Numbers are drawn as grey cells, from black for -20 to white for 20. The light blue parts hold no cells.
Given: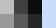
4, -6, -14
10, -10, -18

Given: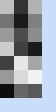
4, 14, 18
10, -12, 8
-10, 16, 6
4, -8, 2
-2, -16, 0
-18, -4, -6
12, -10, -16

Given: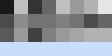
-8, 2, -2, -2, 0, -2, -8, -4
-6, 4, -10, 0, 4, 6, 8, 8
-16, 10, -12, -4, 10, 4, 8, 16

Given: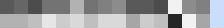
8, 8, 10, 16, 12, 14, 10, 14, 14, 6, 12, 10, -14, 18, 6
-6, -4, -8, -2, -2, 8, -2, 0, 2, -6, -6, -8, 18, 2, 0

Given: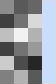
-10, -2, 14
10, 18, 8
-10, -2, 4
2, -6, -4
0, 8, -6
12, -8, -14

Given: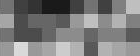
4, 14, 4, 6, 12, 8, -6, 8, 6, 4
6, -8, -4, -4, -6, 4, 10, 2, 8, 0
-2, -8, -8, -4, 2, 2, -4, 0, 0, -6
-2, -10, -12, -16, -16, -10, -2, -10, 0, 10
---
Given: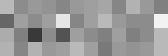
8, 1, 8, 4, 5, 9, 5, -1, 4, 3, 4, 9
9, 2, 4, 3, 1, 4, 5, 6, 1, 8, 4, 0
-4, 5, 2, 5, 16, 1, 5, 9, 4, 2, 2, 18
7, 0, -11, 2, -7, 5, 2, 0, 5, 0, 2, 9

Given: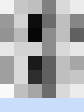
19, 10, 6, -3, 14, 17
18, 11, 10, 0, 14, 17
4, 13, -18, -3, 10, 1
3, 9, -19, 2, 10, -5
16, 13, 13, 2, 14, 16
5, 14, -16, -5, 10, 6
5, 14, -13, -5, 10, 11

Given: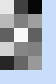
-14, -4, 4
16, -10, -19
9, 0, 5
-5, 19, -5
13, 1, 0

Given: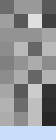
7, 2, 10, -14
-3, 4, 4, -6
5, -6, 15, -10
3, 3, 3, 6
2, 9, -4, 9
0, 3, 7, 2
2, 7, -4, 8
6, -6, 12, -12
8, -3, 10, -13

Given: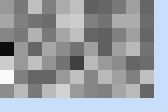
2, 9, -1, 9, 13, 4, 1, 0, 6, 9, -4
4, -1, 10, 0, 7, 10, -5, -4, -1, 5, -4
6, 0, -2, -3, 11, 12, 0, -2, 7, 7, -3
1, -1, 8, -1, 6, 10, -4, -5, 0, 5, -4
-18, 4, -4, 6, 2, -2, 5, -5, 5, 9, -2
12, 4, 10, 3, -2, -10, 9, 4, 2, -4, -3
19, 0, -4, -4, 4, 10, 1, 9, 5, 0, 10

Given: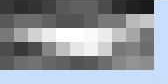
-6, -3, -2, -4, -5, -7, -6, -3, 1, 3, 2
-11, -13, -12, -10, -6, -5, -5, -8, -13, -15, -16
-6, -3, -3, -5, -7, -7, -5, -1, -1, 9, 11
-1, 6, 13, 17, 20, 20, 19, 17, 11, 6, -2
-8, -11, -8, 1, 10, 16, 18, 13, -1, 0, -3
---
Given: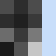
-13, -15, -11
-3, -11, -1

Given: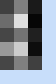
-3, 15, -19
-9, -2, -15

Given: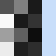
19, -16, -12
5, -5, -18

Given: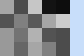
-7, 0, -6
4, -2, 8

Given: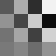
3, -9, 12
-2, 6, -10

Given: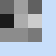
-16, 7, 12
2, 2, -1

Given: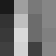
-12, 10, -3
-11, 14, -3

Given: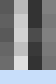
-5, 12, -12
-6, 13, -8

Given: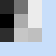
-20, 7, 17
-13, 11, 10
